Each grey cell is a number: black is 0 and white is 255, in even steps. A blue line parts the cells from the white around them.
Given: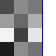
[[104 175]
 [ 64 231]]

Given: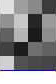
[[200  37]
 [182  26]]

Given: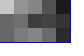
[[111  62]
 [123 133]]

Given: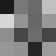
[[147 103]
 [ 70 108]]

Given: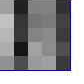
[[ 53 117]
 [ 57 132]]

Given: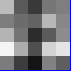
[[108  99]
 [116  44]]
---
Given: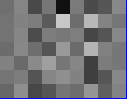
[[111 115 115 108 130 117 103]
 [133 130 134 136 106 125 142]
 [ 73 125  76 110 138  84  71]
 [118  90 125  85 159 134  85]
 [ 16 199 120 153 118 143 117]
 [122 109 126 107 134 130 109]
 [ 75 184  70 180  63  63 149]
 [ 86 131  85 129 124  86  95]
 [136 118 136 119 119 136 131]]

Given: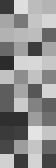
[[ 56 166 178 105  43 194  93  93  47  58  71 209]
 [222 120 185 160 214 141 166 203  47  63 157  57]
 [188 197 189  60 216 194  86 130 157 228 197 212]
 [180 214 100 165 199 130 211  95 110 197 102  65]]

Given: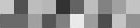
[[200 106]
 [ 81 106]
 [189 160]
 [182  86]
 [ 50 128]
 [ 99 233]
 [189 157]
 [130  77]
 [161 196]
 [195 145]]

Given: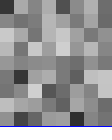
[[ 54 134 201 184 151 120 116 190 145]
 [170 114 169 118 132  54 137 166  68]
 [133 124 117 200 139 161 208 157 101]
 [173 182 181 158 142 173  86 122 155]
 [ 80 161 199 207 122 122 108  97 159]
 [139 122 161 150 110  95 157 166  47]
 [176 164 121 183 145 191 132 141 133]
 [109 106 145 134 121 197 196 108 115]]

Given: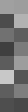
[[160  76 113  63  92 200  94  78]
 [157 178  94 123 157  85 126  72]]

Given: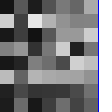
[[ 20 206  24 128  23 187  33  28]
 [ 88  63  62 149  36  99  72 107]
 [ 28 230  18  50 127 180  52  24]
 [ 82 178  88 120 110 169  54  62]
 [121 146 153 205  74 165  56 110]
 [102 130 153  32 208 163  74  67]
 [170 131 205 117 191 146 113  97]]
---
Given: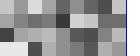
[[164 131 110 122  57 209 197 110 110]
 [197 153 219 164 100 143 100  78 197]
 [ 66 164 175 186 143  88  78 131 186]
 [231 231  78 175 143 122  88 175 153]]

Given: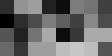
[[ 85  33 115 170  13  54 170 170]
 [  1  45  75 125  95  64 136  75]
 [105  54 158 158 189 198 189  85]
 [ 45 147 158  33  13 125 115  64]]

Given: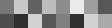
[[ 78  48 211  87 128  48 211 170]
 [119 200  97 188 140 234 158  87]]

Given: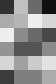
[[148  84  84 139]
 [ 60 127 127 171]
 [238 139 106  72]
 [214 160 203 226]
 [171 181 238 214]
 [ 50 192 106  17]]

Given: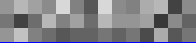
[[118  66 109 183 129 161 109 183 149 149 161  56 139  99]
 [149 183 161 139 216 129  87 216 139 129 172 183  66 139]
 [149 194 129 109  87  99  99 118  99 118  75 172  87 118]]

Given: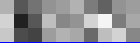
[[211  33  87 190 135 147 211 244 124 168]
 [200  76  67 157 178 168 106 190 211 135]
 [178  87 115 147 157 178 124  97 147 157]]
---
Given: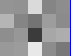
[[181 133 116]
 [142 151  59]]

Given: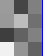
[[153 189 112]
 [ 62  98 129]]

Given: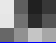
[[230 114  43]
 [103 145 197]]

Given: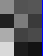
[[ 32 124  58]
 [172  66  74]]

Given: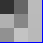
[[177 135 186]
 [145 195 185]]

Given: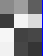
[[ 58 244 219]
 [246  66  71]]

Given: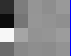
[[ 12 118 150]
 [247 165 147]]

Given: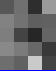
[[130 114  95]
 [126  68  38]]
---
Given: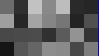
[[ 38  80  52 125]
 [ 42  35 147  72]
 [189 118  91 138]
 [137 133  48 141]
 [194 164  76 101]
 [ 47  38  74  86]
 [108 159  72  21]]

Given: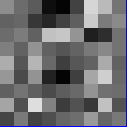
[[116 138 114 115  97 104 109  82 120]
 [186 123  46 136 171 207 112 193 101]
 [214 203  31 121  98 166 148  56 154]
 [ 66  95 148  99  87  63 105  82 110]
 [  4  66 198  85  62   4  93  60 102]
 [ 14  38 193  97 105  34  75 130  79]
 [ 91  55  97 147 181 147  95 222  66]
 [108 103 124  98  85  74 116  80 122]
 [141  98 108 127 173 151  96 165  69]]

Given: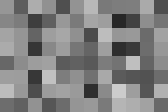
[[ 78 116 162 151 140 108 177 105]
 [170 142 107 109 100  82  85 162]
 [126  65 153  58 191  85 158 174]
 [125  39 150  46 115  91 204 181]
 [121 158 189 159 124 169 138 122]
 [184 165  75 101  89 113  46 153]
 [147 122 144 118  97 144 154 149]
 [ 79 152 167 157  91 125 162 108]
 [145  96 158 136 161 193 156  86]
 [173  62 100  54 157  55  77 146]
 [ 93 124 149 149 140 157 152  97]
 [150 134 164 171 103 158 188 109]]

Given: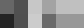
[[192 152]
 [191 153]
 [163 106]
 [199 204]
 [ 80  79]
 [103  36]]

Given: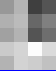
[[ 84 128 110 218 193]
 [ 63 103  84 252 205]
 [180 187 179 212 211]
 [152 176 161 202 179]]

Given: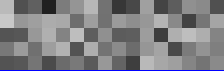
[[ 80 165 132 127 138]
 [138 118 174 147 116]
 [144  66 190 123 133]
 [ 93 137 175  73 159]
 [ 68 180  61 164 167]
 [160 151 157 150 185]
 [ 72 142  94 108  62]
 [ 55 155  92 139 100]
 [114 113 144 115 152]
 [183 158  94 174  90]
 [149 109 190  83 121]
 [124 169 131 178 107]
 [ 32 172 176 158  75]
 [ 96 159 152 112 117]
 [ 80 151  87 155  87]
 [186 200  84 120  83]]
